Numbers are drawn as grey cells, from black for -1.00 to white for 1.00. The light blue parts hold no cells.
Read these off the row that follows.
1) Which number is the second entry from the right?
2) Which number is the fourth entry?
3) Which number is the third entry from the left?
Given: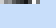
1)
0.95
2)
-0.29
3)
0.16

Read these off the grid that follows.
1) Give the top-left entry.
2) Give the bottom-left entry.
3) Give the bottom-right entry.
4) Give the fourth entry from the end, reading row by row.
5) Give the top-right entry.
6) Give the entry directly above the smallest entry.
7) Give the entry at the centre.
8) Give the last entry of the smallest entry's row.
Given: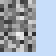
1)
0.42
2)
-0.50
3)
0.19
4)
0.65
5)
0.19
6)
-0.29
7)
0.30
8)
-0.62

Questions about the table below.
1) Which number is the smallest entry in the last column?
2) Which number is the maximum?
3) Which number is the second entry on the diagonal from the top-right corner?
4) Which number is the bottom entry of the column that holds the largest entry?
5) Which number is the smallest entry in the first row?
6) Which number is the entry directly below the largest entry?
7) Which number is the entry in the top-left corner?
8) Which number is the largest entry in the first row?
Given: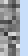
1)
-0.25
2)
0.81
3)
-0.49
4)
0.35
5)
-0.25
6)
0.23
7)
0.35
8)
0.69

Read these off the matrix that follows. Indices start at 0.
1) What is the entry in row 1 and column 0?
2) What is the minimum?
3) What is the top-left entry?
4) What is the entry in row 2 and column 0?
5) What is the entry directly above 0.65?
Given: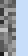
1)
0.01
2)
-0.77
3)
-0.30
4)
-0.54
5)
-0.19

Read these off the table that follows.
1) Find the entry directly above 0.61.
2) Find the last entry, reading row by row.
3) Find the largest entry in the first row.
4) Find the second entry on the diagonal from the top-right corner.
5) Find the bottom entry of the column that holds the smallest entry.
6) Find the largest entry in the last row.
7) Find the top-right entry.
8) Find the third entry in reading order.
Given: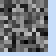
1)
-0.44
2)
-0.08
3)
0.26
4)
0.03
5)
0.16
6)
0.49
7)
-0.32
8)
-0.54

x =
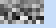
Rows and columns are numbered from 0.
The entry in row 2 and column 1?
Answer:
-0.26
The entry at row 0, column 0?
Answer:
0.46
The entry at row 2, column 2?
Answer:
-0.16
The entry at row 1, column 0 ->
-0.26
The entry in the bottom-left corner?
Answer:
0.10
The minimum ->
-0.94
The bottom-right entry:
-0.03
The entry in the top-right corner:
0.23
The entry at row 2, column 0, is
-0.38
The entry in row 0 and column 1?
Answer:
0.36
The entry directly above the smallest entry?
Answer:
-0.16
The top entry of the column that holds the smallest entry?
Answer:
0.23
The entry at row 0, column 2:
0.10
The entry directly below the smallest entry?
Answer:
0.56
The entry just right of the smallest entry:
0.88
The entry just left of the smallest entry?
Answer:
-0.63

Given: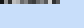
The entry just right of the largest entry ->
-0.63
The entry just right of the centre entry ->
-0.53
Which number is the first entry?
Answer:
-0.86
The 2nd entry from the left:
0.15

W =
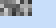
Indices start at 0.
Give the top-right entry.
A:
-0.59
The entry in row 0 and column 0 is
0.00
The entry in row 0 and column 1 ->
-0.11
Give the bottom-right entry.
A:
-0.46
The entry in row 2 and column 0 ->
-0.33
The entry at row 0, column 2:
0.00
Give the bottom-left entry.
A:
0.12
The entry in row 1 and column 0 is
0.48

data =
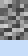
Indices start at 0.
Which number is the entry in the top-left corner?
0.31
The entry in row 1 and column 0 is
0.31
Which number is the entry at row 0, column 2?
0.41
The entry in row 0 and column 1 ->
0.52
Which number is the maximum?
0.64
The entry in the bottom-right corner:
0.07
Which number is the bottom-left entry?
0.07
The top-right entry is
-0.05
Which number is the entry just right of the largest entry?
0.19
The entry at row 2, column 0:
-0.26
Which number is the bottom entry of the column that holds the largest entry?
-0.16
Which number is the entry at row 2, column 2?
0.19

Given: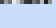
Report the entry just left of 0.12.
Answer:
-0.75
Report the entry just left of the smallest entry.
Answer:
0.45
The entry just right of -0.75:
0.12
